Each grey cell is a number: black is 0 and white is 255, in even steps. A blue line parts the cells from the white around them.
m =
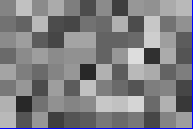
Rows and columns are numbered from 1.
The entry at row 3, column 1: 139
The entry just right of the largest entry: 48
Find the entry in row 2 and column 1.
114
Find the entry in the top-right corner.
185
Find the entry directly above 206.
199
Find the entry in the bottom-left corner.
185
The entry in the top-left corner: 132
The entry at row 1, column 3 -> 139
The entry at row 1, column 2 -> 193
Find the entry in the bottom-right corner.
158
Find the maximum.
221
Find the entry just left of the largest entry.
151
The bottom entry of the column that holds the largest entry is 120
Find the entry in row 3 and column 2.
158

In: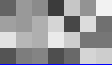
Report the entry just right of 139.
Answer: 59
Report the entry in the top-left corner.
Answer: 99
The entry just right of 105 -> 213
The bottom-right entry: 205
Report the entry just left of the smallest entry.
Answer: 139
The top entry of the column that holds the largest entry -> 242

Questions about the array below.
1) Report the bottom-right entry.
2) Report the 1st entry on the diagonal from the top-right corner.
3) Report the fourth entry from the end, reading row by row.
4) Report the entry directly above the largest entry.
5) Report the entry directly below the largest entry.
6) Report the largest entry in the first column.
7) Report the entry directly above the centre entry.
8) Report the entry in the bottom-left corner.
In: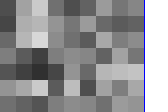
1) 148
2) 134
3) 134
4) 182
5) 64
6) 148
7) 112
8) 112

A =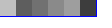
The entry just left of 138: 113
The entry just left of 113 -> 94

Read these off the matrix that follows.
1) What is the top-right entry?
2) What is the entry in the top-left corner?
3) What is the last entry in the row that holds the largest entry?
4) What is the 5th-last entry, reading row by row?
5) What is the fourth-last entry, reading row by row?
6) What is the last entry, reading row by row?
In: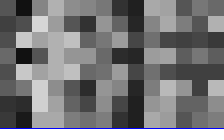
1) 105
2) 85
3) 177
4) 169
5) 156
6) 125

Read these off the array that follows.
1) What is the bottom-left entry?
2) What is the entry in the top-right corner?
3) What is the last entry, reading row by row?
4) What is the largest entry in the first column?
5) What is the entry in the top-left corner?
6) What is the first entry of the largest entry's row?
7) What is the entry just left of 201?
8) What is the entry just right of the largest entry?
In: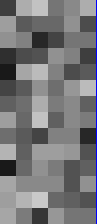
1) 166
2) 173
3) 117
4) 180
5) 62
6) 158
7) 180
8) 104

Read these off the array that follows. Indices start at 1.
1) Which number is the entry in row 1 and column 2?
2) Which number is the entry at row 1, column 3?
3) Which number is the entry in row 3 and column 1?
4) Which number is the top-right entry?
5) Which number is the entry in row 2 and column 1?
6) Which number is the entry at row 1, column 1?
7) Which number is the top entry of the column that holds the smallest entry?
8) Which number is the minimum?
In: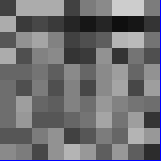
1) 172
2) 172
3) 86
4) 124
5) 172
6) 65
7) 205
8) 15
